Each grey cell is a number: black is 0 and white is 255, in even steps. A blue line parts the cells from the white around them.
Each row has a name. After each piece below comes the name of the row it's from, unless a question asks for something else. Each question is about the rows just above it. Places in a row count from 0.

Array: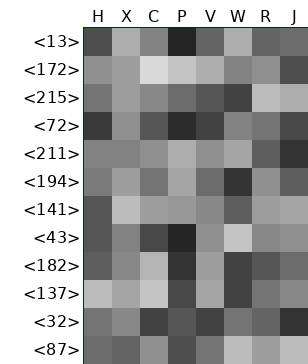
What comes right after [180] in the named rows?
[51]
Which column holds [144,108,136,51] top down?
J
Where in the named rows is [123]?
<194>, 0
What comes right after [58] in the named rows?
[144]
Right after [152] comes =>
[136]

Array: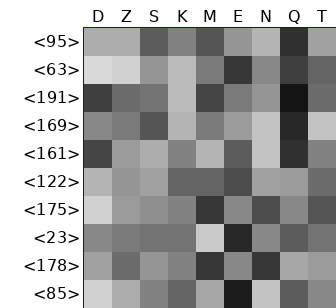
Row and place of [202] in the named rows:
<23>, 4
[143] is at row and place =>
<175>, 2
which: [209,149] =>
<63>

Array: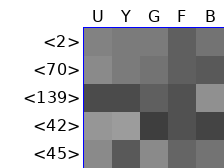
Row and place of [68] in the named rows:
<42>, 4
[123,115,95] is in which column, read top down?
G
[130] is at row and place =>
<2>, 0
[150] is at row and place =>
<42>, 0
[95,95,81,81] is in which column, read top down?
F

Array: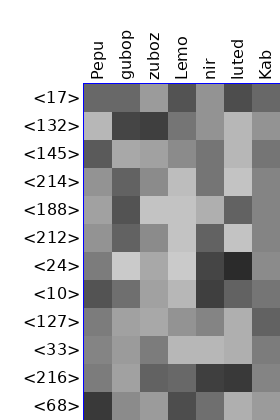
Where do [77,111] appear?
<68>
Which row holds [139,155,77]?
<68>
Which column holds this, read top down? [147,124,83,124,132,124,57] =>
Pepu
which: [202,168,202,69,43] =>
<24>
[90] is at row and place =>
<145>, 0
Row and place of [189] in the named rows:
<214>, 3

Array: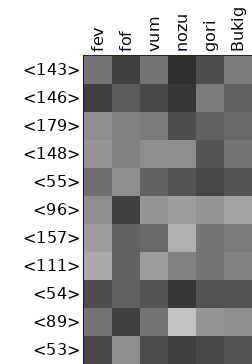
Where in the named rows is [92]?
<146>, 1
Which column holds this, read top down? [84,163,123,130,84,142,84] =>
Bukig
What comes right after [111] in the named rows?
[142]
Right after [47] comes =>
[78]
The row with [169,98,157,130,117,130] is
<111>

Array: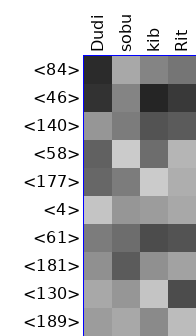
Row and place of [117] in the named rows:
<84>, 3
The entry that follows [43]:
[168]
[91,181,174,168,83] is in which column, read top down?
Rit
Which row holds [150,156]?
<4>
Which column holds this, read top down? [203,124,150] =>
sobu
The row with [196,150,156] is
<4>
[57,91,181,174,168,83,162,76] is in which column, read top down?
Rit

